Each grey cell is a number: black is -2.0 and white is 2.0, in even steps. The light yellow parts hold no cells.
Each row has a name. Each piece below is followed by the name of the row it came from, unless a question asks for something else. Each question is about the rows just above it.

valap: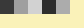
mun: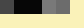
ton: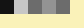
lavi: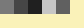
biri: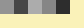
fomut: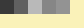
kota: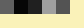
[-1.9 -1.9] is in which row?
mun
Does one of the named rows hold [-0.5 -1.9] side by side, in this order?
yes

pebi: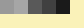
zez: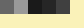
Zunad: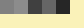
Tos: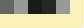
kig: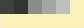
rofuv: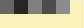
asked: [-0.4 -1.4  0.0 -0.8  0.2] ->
rofuv
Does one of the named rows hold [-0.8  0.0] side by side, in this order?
no
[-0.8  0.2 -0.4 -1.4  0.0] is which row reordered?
rofuv

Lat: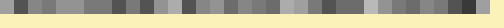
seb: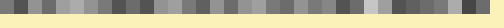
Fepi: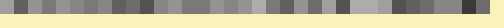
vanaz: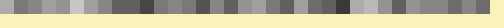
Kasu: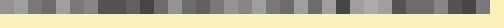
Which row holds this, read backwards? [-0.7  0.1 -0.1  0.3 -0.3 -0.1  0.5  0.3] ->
seb
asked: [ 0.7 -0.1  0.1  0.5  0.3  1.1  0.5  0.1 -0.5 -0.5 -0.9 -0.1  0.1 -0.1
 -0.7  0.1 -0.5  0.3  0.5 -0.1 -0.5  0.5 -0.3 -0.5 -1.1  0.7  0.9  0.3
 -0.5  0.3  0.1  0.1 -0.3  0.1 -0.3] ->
vanaz
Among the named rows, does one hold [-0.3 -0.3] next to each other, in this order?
yes

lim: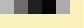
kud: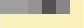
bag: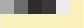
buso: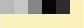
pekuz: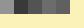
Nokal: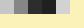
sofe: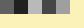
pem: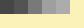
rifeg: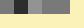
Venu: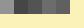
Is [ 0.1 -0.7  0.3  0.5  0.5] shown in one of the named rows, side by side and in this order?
no
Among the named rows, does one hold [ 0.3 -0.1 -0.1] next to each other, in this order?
yes
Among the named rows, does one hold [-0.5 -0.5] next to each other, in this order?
no
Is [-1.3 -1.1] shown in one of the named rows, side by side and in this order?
yes
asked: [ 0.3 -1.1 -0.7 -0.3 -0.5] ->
pekuz
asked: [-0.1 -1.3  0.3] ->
rifeg

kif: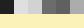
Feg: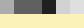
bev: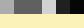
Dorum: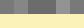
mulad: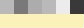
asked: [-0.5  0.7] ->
kif
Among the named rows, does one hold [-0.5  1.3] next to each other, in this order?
yes
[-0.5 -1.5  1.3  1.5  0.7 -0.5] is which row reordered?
Feg
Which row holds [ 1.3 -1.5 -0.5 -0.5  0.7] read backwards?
Feg
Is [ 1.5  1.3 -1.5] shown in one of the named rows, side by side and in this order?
no
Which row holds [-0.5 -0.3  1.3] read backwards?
kif
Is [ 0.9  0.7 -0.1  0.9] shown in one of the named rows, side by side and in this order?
no

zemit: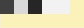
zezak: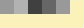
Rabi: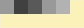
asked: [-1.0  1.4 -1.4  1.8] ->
zemit
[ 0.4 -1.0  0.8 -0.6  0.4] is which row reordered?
Rabi
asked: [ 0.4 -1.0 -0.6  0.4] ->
Rabi
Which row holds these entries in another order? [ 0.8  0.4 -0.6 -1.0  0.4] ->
Rabi
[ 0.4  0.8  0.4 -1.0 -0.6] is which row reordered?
Rabi
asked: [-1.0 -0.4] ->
zezak

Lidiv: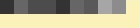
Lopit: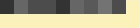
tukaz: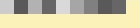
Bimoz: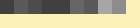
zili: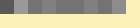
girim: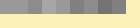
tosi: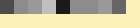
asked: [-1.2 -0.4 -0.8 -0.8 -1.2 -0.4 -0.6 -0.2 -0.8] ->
Lopit
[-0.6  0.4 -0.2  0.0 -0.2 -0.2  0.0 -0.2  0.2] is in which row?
zili
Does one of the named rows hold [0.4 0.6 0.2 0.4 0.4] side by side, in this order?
no

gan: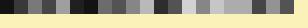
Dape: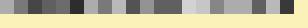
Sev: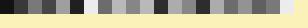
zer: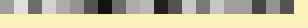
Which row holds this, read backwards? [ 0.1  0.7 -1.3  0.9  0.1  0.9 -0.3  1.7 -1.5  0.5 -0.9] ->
Sev
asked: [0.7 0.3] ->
zer
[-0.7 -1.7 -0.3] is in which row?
zer
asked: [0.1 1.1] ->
gan
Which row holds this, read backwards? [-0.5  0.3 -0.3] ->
Sev

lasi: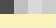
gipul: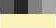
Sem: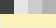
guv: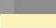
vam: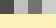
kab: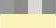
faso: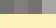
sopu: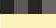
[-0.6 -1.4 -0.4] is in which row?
sopu
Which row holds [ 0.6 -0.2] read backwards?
faso
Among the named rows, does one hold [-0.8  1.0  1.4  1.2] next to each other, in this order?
yes
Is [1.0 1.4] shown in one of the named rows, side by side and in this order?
yes
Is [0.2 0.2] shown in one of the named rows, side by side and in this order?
yes

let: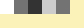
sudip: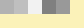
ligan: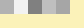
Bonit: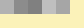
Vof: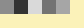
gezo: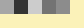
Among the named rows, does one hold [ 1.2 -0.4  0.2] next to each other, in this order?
no
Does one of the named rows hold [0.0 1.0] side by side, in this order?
yes
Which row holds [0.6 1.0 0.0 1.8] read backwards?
ligan
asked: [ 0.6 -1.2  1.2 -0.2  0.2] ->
gezo
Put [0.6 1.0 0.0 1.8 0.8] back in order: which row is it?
ligan
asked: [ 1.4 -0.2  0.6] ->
Vof
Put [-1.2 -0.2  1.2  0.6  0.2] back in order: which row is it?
gezo

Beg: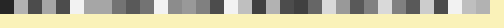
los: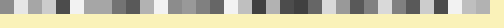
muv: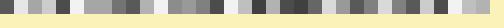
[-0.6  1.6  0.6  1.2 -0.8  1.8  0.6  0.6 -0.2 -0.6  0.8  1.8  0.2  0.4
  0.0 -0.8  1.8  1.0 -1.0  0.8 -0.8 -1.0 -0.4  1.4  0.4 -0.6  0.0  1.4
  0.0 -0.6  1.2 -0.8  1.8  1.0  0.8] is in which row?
muv
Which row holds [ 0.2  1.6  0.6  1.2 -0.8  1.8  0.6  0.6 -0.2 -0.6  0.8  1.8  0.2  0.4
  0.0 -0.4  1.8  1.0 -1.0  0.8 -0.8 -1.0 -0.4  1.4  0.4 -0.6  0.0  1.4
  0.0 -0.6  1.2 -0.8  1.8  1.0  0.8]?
los
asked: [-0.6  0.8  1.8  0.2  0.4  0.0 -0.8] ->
muv
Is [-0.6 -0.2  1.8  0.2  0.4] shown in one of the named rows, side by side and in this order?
yes
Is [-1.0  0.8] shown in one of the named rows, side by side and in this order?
yes

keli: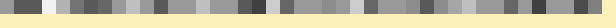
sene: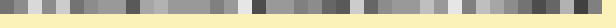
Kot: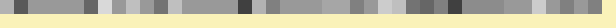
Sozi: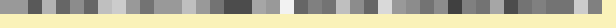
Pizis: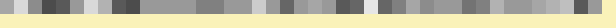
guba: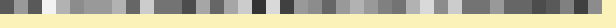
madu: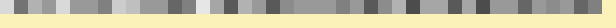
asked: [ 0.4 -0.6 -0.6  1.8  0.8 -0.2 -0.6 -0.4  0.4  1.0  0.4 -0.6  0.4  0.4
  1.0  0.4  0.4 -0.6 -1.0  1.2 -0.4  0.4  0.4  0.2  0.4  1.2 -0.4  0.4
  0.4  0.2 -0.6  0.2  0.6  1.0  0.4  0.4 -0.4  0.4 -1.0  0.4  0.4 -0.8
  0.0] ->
keli
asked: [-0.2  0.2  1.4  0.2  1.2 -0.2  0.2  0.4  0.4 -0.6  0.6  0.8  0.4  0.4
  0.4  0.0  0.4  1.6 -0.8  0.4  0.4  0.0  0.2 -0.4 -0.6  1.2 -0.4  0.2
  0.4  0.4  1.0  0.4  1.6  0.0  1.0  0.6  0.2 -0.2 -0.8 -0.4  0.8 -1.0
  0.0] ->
sene
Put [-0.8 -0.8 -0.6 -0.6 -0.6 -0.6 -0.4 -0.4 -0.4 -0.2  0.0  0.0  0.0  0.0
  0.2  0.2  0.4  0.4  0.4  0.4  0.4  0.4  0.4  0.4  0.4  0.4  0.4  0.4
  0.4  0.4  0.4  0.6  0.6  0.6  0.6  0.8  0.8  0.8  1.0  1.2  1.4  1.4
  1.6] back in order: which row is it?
Pizis

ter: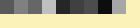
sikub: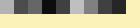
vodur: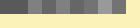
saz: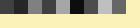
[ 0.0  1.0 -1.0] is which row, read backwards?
sikub
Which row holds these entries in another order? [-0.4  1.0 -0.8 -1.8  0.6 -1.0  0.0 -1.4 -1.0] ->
saz
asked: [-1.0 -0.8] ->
ter
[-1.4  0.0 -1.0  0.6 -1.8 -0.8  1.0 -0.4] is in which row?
saz
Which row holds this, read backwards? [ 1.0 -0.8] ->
saz
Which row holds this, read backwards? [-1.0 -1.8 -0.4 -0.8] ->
sikub
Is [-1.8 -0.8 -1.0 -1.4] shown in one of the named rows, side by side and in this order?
no

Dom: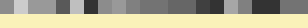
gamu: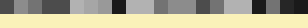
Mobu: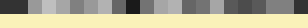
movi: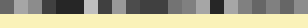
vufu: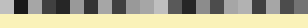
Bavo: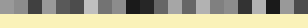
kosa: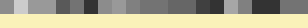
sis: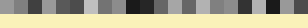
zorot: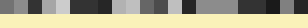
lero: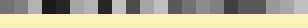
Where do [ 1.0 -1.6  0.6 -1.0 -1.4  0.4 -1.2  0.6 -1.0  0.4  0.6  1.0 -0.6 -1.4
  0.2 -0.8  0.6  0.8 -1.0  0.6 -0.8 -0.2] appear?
vufu
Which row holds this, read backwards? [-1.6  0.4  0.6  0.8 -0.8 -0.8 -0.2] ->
gamu
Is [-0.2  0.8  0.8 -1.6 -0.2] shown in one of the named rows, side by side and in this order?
yes
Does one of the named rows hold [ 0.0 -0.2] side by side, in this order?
yes
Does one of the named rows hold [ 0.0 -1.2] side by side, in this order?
yes

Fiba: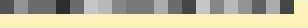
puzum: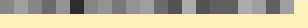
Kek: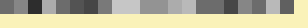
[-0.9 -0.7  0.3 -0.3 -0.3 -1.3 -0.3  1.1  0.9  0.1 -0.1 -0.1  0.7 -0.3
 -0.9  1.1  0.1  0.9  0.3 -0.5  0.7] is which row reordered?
Fiba
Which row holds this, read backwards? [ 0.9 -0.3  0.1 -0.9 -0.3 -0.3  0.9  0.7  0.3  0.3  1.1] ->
Kek
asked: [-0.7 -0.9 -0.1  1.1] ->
Kek
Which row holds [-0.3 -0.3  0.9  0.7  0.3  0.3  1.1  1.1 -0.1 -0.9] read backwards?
Kek
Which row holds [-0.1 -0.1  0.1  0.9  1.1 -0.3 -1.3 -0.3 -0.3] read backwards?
Fiba
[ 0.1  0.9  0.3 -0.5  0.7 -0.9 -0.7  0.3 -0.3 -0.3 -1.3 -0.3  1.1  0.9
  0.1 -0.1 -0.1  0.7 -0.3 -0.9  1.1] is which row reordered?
Fiba

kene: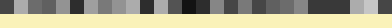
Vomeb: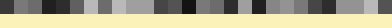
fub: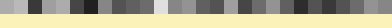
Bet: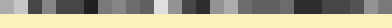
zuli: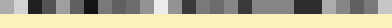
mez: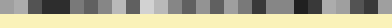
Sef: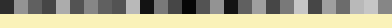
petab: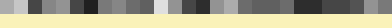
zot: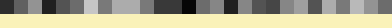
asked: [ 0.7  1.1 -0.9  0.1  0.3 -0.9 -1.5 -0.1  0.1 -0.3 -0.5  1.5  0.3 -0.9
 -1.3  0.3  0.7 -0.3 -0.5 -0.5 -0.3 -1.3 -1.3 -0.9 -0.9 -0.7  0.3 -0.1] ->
petab
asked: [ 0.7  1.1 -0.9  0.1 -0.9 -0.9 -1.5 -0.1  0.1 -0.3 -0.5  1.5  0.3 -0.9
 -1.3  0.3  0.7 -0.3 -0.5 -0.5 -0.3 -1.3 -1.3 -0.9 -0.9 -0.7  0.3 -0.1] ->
Bet
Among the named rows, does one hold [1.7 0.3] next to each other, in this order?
yes

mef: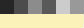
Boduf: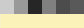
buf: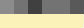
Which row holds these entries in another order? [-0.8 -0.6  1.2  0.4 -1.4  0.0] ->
Boduf
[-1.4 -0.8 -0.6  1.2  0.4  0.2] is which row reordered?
mef

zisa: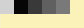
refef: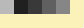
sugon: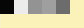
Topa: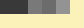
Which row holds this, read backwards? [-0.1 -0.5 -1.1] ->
zisa
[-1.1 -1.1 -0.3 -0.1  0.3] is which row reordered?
Topa
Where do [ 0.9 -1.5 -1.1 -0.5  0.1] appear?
refef

